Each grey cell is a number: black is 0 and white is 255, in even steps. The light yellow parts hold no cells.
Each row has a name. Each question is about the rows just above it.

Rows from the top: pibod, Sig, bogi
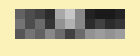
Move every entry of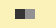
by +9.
[ 62 155]
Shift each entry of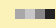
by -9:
[159 190 127  26]
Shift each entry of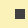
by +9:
[74]

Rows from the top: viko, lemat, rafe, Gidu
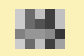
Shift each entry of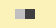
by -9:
[183  54]
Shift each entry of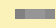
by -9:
[120 141 141 129]
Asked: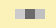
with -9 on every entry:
[195  98 183]
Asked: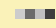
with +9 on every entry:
[213 116 201  72]
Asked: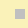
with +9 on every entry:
[201]
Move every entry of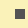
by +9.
[92]

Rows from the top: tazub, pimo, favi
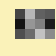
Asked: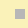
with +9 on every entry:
[192]
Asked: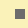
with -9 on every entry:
[99]

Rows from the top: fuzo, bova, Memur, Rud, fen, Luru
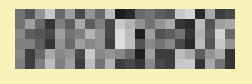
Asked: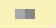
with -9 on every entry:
[159 127]
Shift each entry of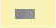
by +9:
[145 156]
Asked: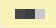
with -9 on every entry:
[ 64  53 191]
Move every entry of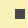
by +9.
[82]

